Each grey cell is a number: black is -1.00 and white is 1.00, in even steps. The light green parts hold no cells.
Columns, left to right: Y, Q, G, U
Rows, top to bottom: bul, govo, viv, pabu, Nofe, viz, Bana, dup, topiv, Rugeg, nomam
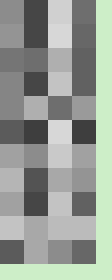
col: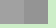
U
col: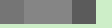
Y
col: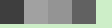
U
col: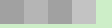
Y

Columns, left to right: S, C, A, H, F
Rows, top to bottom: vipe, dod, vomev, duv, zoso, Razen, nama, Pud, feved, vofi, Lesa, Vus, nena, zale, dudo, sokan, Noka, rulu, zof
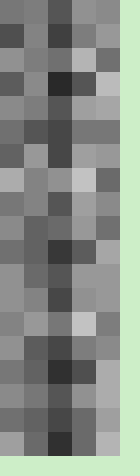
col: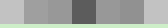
H
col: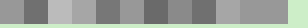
F
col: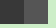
A
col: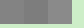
C
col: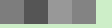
C
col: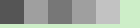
H

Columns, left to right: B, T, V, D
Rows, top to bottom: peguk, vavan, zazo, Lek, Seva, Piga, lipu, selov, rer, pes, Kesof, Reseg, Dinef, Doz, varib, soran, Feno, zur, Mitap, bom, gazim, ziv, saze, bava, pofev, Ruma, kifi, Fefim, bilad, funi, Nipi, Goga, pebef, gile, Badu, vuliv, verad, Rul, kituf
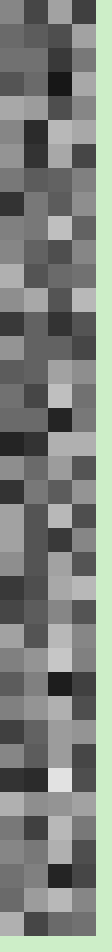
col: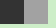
B
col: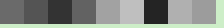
V
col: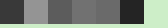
B
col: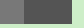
T
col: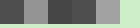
D
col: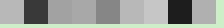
V

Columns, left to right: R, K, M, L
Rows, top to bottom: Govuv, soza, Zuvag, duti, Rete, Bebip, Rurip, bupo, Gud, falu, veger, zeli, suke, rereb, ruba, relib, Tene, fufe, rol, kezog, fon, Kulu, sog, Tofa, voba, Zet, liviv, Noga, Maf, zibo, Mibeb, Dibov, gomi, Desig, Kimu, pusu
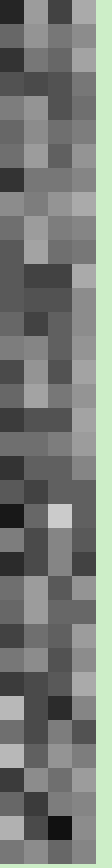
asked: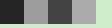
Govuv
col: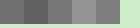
M

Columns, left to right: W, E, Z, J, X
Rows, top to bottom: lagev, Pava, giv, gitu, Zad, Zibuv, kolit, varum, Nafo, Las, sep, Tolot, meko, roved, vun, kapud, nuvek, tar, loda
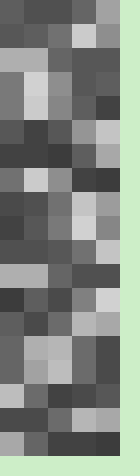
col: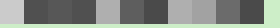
E
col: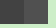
W
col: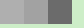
E

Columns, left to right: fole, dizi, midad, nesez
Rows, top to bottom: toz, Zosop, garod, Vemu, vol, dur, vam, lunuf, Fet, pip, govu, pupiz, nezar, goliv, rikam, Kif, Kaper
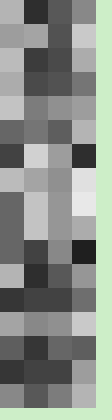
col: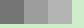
nesez
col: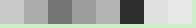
nesez
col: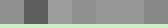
midad
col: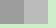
fole
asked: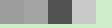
Zosop

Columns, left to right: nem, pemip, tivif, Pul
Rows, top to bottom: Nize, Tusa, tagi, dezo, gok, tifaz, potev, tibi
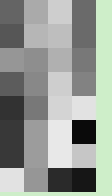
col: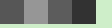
nem
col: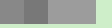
pemip
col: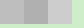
tivif
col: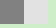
Pul

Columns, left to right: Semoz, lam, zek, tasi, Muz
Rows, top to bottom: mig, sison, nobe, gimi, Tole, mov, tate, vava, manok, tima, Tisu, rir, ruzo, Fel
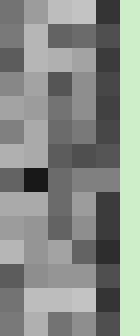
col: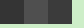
Muz
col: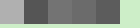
zek
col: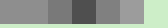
tasi

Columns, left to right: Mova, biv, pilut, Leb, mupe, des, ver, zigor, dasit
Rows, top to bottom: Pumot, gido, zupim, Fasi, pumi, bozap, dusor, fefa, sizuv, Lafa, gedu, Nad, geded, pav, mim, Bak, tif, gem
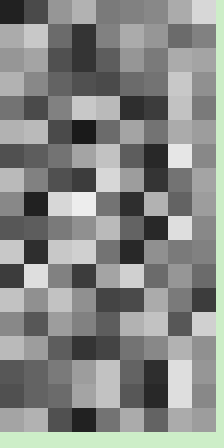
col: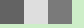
zigor
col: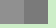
dasit
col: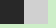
des

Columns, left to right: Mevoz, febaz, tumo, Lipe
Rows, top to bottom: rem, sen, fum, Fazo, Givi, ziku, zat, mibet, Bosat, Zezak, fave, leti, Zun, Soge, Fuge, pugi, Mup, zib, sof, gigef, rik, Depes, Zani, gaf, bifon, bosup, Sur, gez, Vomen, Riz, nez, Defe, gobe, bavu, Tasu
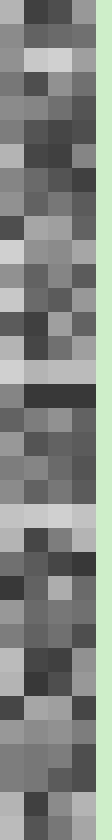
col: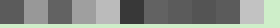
Lipe
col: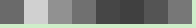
tumo
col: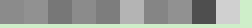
Mevoz
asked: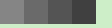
mibet

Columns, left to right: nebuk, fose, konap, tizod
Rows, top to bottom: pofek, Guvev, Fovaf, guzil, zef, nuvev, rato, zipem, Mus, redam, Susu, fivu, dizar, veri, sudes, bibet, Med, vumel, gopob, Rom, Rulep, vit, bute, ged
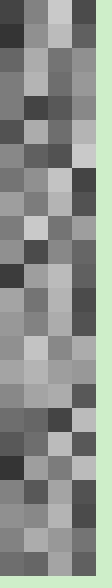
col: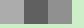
fose
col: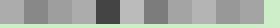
konap
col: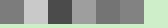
fose
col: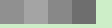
nebuk
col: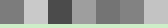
fose
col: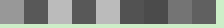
tizod

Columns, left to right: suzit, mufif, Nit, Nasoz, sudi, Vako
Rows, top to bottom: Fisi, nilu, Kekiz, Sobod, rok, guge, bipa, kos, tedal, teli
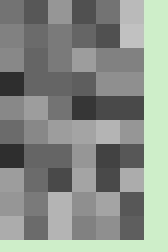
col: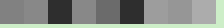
suzit
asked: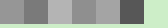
tedal

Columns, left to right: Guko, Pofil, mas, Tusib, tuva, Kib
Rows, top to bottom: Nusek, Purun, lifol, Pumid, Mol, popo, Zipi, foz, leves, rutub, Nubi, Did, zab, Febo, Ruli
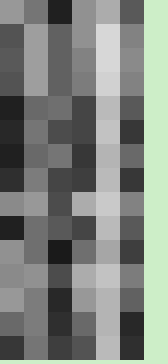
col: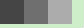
Tusib
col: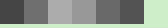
Tusib
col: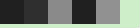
Guko
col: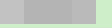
tuva
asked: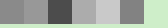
leves
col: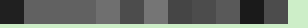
mas

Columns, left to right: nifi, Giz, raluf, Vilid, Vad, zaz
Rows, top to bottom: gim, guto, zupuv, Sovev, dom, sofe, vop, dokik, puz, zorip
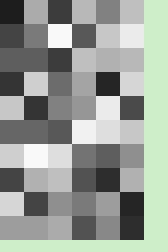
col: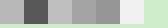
Vilid
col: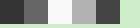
Giz
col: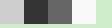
Giz
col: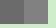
raluf
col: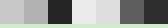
Vad
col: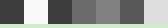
raluf
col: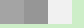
Vilid

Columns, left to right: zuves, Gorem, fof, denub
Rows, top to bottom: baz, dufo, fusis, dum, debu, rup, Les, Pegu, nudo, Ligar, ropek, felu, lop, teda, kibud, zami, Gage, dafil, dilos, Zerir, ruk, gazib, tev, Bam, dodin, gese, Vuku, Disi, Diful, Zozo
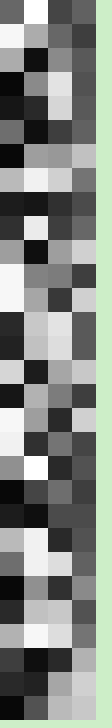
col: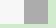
zuves
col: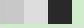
fof
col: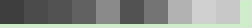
denub
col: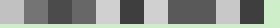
denub
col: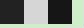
zuves
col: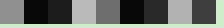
zuves
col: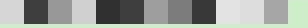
fof

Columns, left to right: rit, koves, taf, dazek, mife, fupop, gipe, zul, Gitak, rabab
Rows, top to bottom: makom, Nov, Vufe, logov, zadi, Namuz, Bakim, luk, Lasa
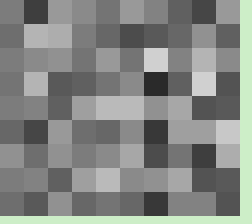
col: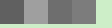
dazek
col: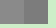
dazek
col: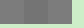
rit
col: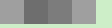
dazek

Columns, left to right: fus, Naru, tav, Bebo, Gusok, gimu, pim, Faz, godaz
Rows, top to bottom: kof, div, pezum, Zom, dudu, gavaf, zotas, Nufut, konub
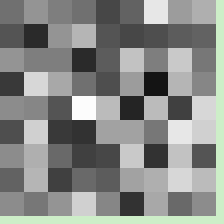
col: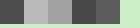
Gusok
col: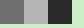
Bebo
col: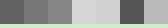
godaz
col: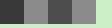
fus
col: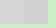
godaz
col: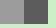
Faz
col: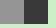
fus

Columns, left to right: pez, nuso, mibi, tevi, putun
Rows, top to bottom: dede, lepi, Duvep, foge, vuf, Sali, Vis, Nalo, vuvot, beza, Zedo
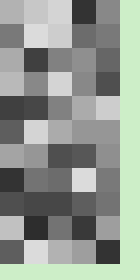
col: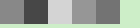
nuso
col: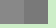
putun
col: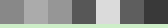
tevi
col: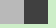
pez
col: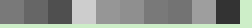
putun
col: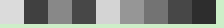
nuso
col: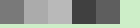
pez

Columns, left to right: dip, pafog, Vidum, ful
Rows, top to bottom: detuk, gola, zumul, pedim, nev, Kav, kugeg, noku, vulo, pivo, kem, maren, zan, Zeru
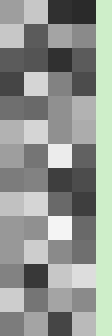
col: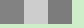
dip
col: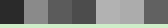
ful
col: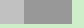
dip
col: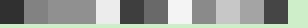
Vidum
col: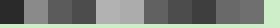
ful

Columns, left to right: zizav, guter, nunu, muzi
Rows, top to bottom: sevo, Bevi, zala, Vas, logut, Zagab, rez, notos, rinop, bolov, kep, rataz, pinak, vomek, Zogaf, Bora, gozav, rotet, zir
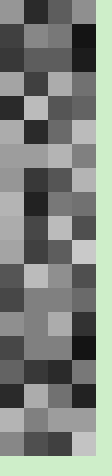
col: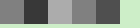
guter
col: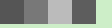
nunu
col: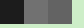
muzi
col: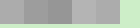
zizav
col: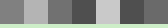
muzi
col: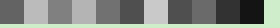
muzi
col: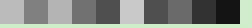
muzi

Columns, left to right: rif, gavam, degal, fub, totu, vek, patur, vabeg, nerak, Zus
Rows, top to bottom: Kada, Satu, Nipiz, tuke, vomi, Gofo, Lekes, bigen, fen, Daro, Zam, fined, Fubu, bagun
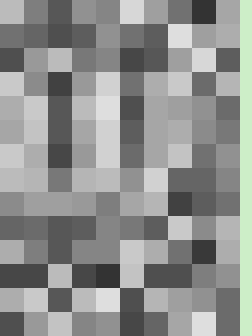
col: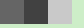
vabeg
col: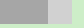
patur
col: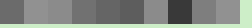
nerak
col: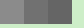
nerak
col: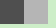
patur

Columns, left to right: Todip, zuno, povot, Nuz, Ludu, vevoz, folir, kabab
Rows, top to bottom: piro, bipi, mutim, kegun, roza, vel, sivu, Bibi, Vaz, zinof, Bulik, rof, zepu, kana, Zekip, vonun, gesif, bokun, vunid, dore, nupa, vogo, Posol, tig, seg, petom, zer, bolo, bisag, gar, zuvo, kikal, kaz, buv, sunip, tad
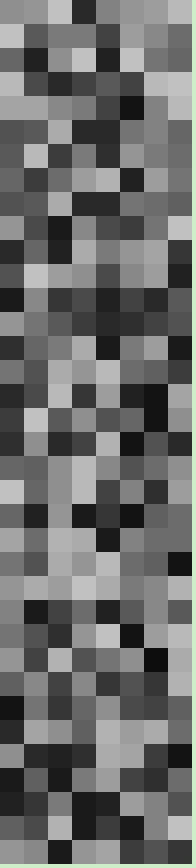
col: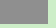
povot
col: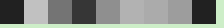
Ludu
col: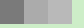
povot
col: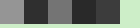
Todip
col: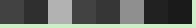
povot
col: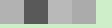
kabab

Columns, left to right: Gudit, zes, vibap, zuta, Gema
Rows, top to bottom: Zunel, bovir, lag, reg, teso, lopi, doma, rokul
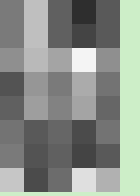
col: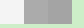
zuta
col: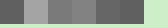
vibap
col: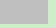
zes
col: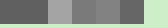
vibap
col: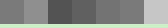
Gudit
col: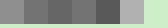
Gema
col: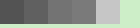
Gudit

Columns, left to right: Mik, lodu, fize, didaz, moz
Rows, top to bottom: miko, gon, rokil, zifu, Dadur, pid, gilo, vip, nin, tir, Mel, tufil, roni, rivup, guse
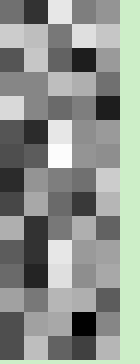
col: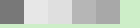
fize
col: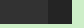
lodu
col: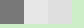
fize
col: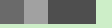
Mik
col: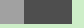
Mik
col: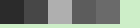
Mik
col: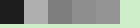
didaz

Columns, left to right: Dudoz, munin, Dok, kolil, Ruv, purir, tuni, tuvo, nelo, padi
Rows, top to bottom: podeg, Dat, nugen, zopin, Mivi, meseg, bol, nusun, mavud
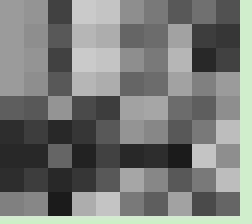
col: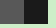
tuvo
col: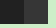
kolil
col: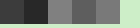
nelo
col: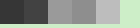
padi
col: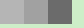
tuvo
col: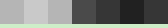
kolil

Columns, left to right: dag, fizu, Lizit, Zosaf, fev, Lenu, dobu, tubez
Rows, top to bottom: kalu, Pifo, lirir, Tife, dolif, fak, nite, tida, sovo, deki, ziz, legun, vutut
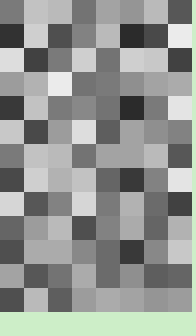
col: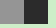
Lenu
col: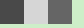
dag
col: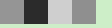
Lenu
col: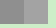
Lenu

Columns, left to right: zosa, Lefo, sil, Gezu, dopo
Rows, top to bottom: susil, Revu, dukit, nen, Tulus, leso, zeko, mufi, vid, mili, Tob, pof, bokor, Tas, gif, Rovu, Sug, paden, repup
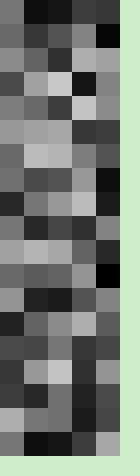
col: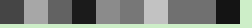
sil
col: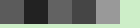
Lefo
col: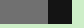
sil

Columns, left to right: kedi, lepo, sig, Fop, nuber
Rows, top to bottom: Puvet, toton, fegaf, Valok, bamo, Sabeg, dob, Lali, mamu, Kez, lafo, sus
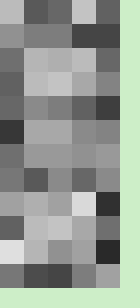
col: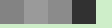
nuber
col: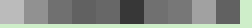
kedi
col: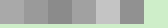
sig
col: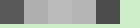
lepo

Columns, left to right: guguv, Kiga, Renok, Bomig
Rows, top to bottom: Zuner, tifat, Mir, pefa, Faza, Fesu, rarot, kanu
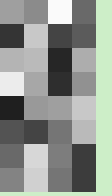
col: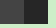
Renok
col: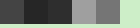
Renok
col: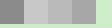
Kiga
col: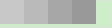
Kiga
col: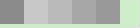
Kiga
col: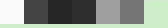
Renok

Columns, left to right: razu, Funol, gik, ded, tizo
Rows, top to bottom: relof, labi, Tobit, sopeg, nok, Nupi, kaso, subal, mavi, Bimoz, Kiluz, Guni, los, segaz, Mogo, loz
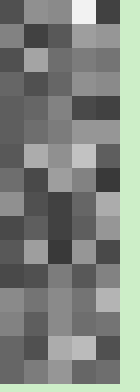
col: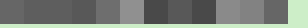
razu
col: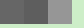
ded
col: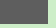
razu

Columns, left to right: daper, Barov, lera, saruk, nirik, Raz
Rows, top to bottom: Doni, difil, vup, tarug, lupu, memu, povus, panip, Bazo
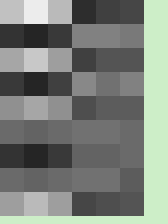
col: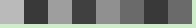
lera
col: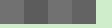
nirik
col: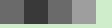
lera
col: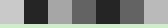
Barov
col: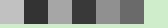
daper

